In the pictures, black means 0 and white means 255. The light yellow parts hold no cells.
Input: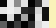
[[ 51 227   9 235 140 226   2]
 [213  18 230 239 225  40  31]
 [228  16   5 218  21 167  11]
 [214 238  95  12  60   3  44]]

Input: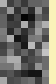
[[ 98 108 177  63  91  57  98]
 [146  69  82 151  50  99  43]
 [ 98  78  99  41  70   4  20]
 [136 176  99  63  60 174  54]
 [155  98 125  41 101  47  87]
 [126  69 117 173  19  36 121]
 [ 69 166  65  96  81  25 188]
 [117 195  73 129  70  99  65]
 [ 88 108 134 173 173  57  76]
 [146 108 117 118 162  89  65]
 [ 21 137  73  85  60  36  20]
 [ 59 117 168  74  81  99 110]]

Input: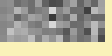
[[102 160 139 143 109 122 110 158  98  75  80 133 162 101 135]
 [185 163 132 139 181 156 110 125 134 214 134 156 108 110  64]
 [104 106 141 152 102 129 163 152 131  58 126 106 172 103 124]
 [186 145 133 138 179 157 128 119 153 214 159 149 107 110 142]
 [185  99 135 193 168 173 148 144 126 129 116  87 154 114  79]
 [169  76 139 165 154 159 188 129 172 147 183 102 139 111 119]]

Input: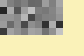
[[128 167 167 128 114 127 104 106 157]
 [133 156  38 170  85 158 191 125 120]
 [131 149 149 149 138 183  72 117 129]
 [174  48 156 107 141  74 143 129  49]
 [145 195  59 162 146 127 163 157 114]]

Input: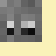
[[ 89 116 146 116 125  99]
 [104 104 121 125 113 109]
 [122 110 112 130 106 125]
 [203 105  96 210 104 177]
 [ 12 102 102  20 107  39]
 [ 98  90  96 121  98 100]]

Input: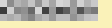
[[181 201 214 140 180 167 196 149 199 166 214 206 154 210]
 [137 121  61 207 135 144 105 214  66 153  66  94 157  84]
 [194 199 185 172 184 153 134 170 185 155 189 189 147 173]]

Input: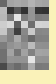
[[166 162 104 164 169 164 179]
 [ 53  50 187  52  89  50 149]
 [124 127 183 124 230 125 149]
 [212 210 205 216  95 212 110]
 [134 136 198 135  63 136 201]
 [128 129 153 132 170 130 105]
 [144 143 125 146 155 144 187]
 [164 162 113 163 118 162 130]
 [147 146 113 148 146 146 229]
 [121 123  74 121 107 122 171]]
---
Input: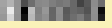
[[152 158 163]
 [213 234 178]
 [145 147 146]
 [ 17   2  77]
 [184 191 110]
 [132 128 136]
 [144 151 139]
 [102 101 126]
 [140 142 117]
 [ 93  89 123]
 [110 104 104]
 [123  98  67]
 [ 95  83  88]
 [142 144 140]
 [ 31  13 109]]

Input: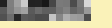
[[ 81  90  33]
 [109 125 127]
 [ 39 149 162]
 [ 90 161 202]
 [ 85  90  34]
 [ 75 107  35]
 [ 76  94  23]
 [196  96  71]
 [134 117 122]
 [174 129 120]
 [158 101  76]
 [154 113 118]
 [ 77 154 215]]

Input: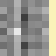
[[156 112 142 101 149 109 161 133]
 [123 123 129 168 126 132 124 130]
 [170 172 178 232 153 171 168 178]
 [107  66 129 107  95  61 107 124]
 [153 119 145 128 137 124 153 144]
 [144 115 135 119 140 123 150 128]
 [152 141 156 178 134 148 176 142]]

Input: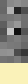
[[115 145 128  95  81  95 116 103 105]
 [111 148 122 117 199 135 119 177 137]
 [123  76 120 125  16 152 125  36 143]
 [ 97  54 104 112  85 111 112  78 133]]

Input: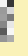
[[148  90 135 158 154 243]
 [171 246 231 122 215  54]]

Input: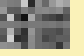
[[144  83  97 123  81 151 134]
 [139 207 178 123 198  94 125]
 [133  45  90 120  65  91 122]
 [ 72  54  48 112  16 125 200]
 [137 139 149 121 167 107  41]
 [108 107 108 121 105 134 140]
 [103  72  86 118  76 137 105]
 [ 98  84  85 121  68 131 152]
 [ 55  95  76 113  54 139 175]
 [114  94  99 122  81  98 161]]

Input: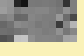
[[ 81 112 104 128 157 152]
 [ 90 109 114 136 146 148]
 [193 115 139 103 124  37]
 [196 120 134 105 132  19]
 [143 132 130 134 131 121]
 [131 130 121 129 134 120]
 [132 124 126 125 134 122]
 [131 127 122 125 126 120]
 [127 145  59 152 120 114]
 [162 119 134 108 144  50]
 [165 134 180  73 126 126]]

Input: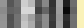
[[149 147 139 149]
 [ 83  81  98  86]
 [113 114 104 111]
 [197 188 215 206]
 [170 159 214 184]
 [ 96 104  65  85]
 [140 141 101 135]
 [ 55  62  56  49]
 [157 152 157 161]
 [ 40  46   9  30]
 [111 112 100 109]]
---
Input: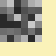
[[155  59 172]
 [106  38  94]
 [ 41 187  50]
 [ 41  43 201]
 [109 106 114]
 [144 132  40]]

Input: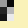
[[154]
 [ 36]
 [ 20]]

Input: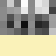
[[133 116 137 214]
 [139 162 139 222]
 [139 135 133 108]
 [125 147 140  50]
 [130  97 133  74]]

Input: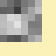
[[131  88 133]
 [ 97  61 164]
 [186 209 163]
 [190 225 124]
 [182 200 137]
 [111  82 159]]

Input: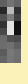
[[ 95 100]
 [ 40  48]
 [ 82  65]
 [ 51  14]
 [ 73  17]
 [107  75]
 [109  95]
 [ 91 111]
 [101 110]]

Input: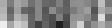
[[171 165 112 104 127 142 134 190]
 [179 160  93  85 109 123 158 171]
 [188 180 100  92 127 147 136 220]
 [237 208 100 100  32 156 113 174]]
